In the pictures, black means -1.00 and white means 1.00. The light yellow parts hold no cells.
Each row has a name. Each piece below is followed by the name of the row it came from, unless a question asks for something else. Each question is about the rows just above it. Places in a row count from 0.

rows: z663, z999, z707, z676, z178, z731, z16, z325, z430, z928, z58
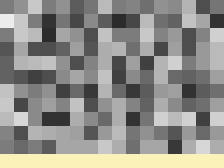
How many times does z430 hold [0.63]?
3
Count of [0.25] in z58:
0
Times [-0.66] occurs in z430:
0

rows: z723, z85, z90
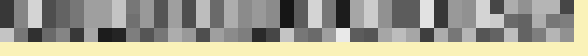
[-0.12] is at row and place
z85, 9
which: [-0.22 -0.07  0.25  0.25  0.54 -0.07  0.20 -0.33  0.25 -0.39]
z723

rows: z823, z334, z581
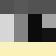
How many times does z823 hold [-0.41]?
0
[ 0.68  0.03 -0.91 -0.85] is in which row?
z581
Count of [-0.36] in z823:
3
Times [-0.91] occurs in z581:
1
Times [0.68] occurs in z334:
1

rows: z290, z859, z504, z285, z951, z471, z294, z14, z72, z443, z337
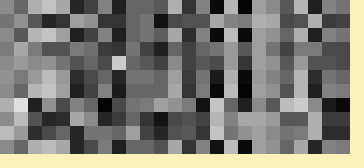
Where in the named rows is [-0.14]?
z285, 6
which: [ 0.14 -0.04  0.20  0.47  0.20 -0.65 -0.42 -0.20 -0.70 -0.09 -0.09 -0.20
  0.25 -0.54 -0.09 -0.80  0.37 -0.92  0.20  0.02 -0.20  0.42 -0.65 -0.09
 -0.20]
z471
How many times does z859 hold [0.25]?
1
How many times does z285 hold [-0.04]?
5
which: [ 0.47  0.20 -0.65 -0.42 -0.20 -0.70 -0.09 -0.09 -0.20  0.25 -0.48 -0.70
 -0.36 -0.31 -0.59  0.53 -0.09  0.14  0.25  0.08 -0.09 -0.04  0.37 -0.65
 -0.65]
z443
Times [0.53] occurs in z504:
1
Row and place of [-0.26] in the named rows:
z504, 11

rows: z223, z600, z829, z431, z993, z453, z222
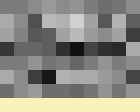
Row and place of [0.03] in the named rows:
z829, 1
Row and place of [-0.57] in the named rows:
z431, 0
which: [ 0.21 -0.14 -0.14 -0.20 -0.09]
z222
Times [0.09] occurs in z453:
2

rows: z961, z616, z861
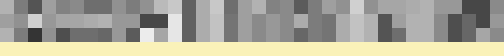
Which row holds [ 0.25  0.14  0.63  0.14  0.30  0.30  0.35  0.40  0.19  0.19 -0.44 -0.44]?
z961
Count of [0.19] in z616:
5

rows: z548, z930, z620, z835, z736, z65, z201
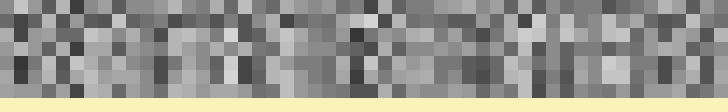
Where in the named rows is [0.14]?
z65, 48
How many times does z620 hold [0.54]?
5
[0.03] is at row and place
z620, 22
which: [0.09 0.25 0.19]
z201

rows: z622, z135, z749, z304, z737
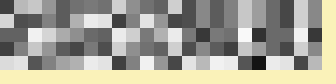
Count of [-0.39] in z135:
2
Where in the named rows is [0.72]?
z737, 0
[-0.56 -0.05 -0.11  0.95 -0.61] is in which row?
z749

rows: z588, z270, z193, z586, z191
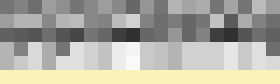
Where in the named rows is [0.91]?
z586, 9
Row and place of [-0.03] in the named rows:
z270, 12
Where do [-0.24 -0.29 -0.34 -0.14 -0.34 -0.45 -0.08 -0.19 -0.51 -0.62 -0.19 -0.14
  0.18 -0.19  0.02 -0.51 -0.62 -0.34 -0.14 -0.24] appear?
z193
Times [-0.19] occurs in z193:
3
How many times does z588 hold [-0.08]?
5

